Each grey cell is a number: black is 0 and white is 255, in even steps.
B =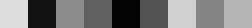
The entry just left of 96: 140
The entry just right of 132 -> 181

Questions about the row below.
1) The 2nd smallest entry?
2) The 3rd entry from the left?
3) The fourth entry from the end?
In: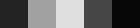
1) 36
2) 223
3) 161

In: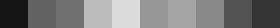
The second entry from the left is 99
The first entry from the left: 21
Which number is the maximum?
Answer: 219

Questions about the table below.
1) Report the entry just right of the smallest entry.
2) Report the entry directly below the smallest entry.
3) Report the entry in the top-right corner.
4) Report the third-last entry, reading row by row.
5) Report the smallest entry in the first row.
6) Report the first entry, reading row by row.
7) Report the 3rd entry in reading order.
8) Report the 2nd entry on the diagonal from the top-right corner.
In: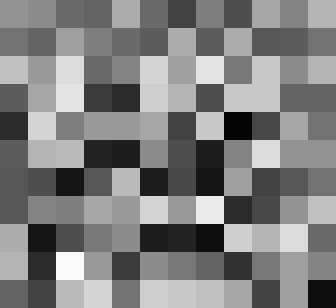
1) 72
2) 132
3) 180
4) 66
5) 66
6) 146
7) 106
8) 92

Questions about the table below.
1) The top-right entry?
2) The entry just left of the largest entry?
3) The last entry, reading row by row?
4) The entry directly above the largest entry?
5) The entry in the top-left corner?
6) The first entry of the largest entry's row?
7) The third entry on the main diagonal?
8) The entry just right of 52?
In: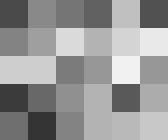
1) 81
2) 151
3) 200
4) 212
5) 74
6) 206
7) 123
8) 131

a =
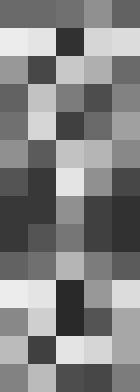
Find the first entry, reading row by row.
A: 105
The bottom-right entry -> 124
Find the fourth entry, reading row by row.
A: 144
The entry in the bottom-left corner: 130
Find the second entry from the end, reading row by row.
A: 71
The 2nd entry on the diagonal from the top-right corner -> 213
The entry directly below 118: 181
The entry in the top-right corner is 98
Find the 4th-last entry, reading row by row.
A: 187
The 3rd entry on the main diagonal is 200

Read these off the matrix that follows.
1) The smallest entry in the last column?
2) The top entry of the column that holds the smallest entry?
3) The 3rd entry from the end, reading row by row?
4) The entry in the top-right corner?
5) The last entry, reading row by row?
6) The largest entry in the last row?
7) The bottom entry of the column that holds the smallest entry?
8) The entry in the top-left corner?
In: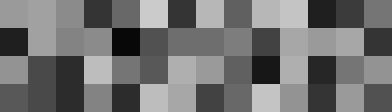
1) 52
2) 104
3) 52
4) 117
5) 81
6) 196
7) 44
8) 154

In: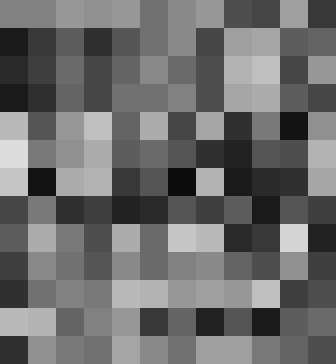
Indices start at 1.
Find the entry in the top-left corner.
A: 129
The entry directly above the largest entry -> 185
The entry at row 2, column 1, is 26
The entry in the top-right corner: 56
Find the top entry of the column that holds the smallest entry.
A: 137
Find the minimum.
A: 12
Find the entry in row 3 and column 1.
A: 41
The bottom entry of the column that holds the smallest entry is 113
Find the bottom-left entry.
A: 48
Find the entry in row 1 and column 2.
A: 129
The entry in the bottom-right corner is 78
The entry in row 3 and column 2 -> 63
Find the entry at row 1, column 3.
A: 151
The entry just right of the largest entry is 121
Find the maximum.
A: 220
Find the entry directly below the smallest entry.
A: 85
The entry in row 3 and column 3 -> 106
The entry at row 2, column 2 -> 56
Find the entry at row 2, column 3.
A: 93

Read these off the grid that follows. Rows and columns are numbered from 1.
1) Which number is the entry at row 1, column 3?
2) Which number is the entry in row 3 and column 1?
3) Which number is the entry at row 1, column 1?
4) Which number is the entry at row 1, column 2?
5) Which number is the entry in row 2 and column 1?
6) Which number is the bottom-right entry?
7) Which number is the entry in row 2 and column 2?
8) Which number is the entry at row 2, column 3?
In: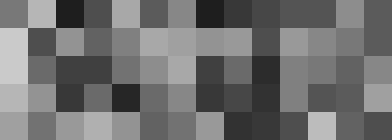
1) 30
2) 202
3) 120
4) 182
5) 202
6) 78
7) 78
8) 147
